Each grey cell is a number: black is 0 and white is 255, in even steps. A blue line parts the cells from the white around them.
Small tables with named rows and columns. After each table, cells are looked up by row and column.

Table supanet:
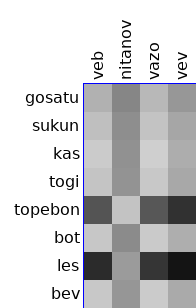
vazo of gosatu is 184
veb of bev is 200
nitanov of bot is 139
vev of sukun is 166
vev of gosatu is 151
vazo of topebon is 87
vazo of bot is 202
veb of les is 43
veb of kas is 203
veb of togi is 196
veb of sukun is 191
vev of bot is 174
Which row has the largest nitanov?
topebon

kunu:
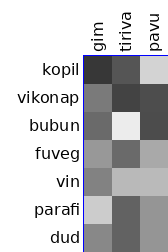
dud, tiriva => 98
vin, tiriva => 185
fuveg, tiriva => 106
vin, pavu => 186
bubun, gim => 106
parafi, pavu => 149
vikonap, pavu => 77
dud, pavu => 149
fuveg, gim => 152
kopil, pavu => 211
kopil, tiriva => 85
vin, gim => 130
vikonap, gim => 122
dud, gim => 136

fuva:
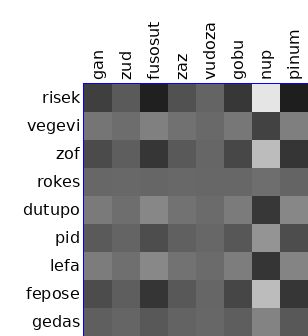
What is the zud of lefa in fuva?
111
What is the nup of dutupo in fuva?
55
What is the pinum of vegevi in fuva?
127
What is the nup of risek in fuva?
229
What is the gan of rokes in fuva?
103
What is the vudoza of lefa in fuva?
107
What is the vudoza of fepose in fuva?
102
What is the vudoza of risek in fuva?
100
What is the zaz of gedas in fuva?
99
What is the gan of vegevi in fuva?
117
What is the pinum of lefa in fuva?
132
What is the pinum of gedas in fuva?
88
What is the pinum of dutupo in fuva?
135
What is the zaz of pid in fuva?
96
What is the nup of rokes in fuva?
110
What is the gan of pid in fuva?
90
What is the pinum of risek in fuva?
30
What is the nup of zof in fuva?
188
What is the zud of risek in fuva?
90

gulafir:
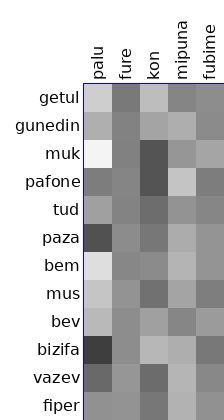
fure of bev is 141
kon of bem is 139
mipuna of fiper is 178
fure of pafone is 133
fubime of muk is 165
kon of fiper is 119
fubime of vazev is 136
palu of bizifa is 62
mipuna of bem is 180
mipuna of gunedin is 174
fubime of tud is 134
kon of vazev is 108
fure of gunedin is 130
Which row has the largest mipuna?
pafone

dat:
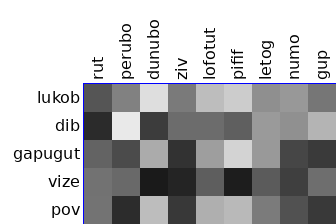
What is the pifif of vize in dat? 29
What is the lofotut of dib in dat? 108
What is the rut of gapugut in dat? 99
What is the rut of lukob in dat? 85
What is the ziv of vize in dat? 36
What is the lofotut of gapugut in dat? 158
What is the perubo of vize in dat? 105
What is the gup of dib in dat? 180
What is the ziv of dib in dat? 108
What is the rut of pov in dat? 115
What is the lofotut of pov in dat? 175
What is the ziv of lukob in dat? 122
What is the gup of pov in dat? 57
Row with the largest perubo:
dib

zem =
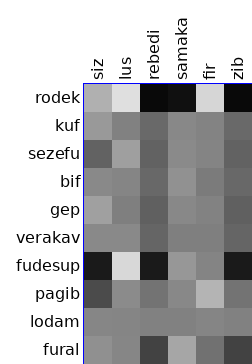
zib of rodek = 9
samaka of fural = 166
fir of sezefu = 132
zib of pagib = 115
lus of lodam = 133
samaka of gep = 136
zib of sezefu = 98
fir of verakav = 127
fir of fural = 113
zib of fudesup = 26
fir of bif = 123
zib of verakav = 101
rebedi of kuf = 105
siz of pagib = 75
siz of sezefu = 98
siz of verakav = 137
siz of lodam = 134
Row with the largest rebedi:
lodam

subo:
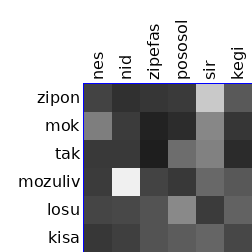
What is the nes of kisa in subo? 55
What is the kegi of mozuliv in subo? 88
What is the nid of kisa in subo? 63
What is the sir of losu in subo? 59
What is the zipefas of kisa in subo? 83
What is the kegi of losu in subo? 98
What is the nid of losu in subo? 72
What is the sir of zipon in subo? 201
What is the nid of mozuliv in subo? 240
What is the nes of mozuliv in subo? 59
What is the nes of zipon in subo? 67
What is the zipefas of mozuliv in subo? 67
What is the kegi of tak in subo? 43
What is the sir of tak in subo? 129
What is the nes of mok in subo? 126
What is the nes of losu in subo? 69
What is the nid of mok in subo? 59
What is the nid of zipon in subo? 48
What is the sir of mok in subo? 135

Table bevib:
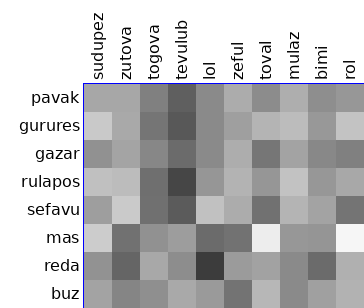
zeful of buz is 115
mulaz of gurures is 188
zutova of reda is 101
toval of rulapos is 150
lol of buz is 154
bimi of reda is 107

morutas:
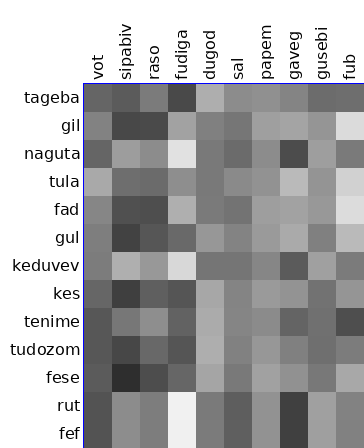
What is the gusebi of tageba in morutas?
108
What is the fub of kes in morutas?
149
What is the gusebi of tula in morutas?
148
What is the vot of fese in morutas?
91
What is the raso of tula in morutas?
107
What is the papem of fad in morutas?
158
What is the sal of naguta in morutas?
107
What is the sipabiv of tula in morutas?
110
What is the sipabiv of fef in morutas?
141
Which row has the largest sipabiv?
keduvev

